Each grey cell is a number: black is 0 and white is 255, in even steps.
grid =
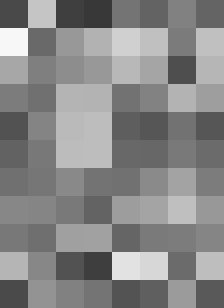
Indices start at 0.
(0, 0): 73
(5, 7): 107
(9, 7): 190
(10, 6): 155
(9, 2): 82
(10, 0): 74
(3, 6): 179
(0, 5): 99
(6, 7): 124
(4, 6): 114
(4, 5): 86
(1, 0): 247
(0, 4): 116
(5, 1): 120
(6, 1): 118
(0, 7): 100
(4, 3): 189
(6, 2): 137
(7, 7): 152
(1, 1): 105
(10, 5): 95
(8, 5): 122
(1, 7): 192
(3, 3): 179
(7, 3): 99
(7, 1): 133
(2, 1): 127

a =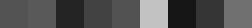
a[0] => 83
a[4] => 82
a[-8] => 89

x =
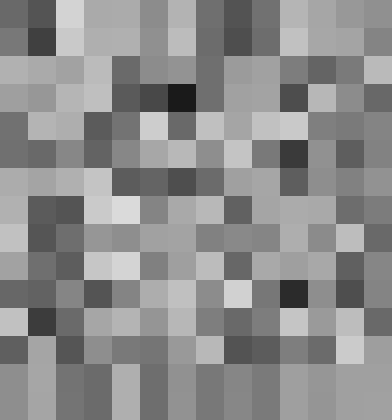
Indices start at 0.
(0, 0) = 105
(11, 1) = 60
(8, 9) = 133
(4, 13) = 132
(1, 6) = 188
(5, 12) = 94
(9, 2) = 93
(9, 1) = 111
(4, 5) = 205
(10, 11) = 142
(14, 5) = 110
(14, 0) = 142
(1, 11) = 167
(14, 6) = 146
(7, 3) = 202
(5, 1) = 105
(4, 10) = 201
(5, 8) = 196
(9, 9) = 169
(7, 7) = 184
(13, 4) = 175
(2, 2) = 162
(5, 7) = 142
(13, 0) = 142
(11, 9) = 125
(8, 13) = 105
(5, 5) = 167
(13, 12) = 160
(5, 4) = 135
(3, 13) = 104
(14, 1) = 165
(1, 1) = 64
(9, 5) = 128
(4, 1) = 180
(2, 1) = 170
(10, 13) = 132
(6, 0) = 172

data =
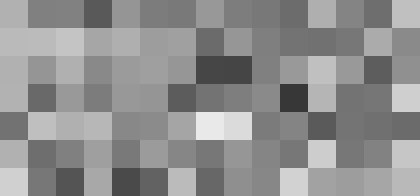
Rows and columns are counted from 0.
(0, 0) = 177
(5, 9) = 133
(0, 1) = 128
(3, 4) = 152
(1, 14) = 138
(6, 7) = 103
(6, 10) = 210
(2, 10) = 153
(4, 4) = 136
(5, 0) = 177
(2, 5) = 159
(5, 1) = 110
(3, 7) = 115
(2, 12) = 153
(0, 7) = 152
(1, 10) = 115
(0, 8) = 125
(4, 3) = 183
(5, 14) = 198
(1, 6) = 160
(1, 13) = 171
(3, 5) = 149
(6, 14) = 185
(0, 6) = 121
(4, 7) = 233
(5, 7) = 119
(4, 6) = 165
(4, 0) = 114
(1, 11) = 113
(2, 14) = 144
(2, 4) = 155

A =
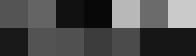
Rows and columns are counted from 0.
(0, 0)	84
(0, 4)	184
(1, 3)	60
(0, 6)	202

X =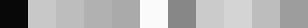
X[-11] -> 8
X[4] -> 170
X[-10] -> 200
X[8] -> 212

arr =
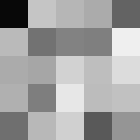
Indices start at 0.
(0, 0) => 8
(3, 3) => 188
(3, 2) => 231
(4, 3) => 89
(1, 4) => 239
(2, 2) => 210
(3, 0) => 176

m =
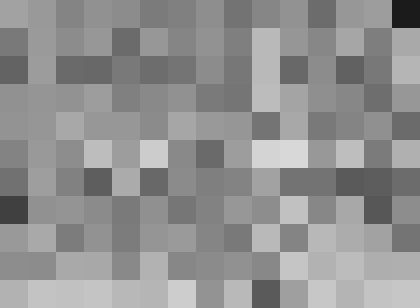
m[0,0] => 162
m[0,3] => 145
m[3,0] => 145
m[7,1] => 145
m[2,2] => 106
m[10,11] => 199
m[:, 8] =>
[115, 127, 119, 117, 150, 157, 131, 151, 121, 145, 185]
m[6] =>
[113, 158, 129, 94, 171, 104, 139, 127, 131, 162, 115, 115, 90, 93, 108]
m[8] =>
[153, 169, 124, 146, 124, 149, 154, 133, 121, 185, 132, 184, 172, 162, 116]
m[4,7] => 153
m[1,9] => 185
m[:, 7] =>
[142, 146, 140, 122, 153, 106, 127, 130, 133, 139, 147]
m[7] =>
[64, 145, 148, 139, 122, 144, 118, 130, 151, 141, 193, 135, 168, 87, 141]
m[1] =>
[121, 154, 140, 151, 107, 151, 133, 146, 127, 185, 150, 135, 166, 126, 169]
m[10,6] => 205
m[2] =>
[99, 156, 106, 104, 121, 109, 116, 140, 119, 185, 104, 140, 97, 120, 181]
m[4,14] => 107
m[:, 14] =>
[27, 169, 181, 151, 107, 176, 108, 141, 116, 175, 198]
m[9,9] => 136
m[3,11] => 143
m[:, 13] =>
[157, 126, 120, 110, 144, 123, 93, 87, 162, 174, 195]
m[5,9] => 212
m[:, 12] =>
[151, 166, 97, 135, 132, 190, 90, 168, 172, 188, 180]
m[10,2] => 193

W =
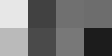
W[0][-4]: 231
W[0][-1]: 109
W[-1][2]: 120

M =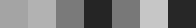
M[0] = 164
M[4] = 120
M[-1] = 39

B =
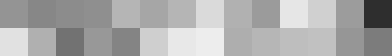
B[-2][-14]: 148
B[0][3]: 143
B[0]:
[148, 135, 140, 143, 181, 166, 181, 218, 177, 155, 230, 208, 156, 46]
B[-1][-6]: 174
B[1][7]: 237
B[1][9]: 182
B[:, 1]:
[135, 176]
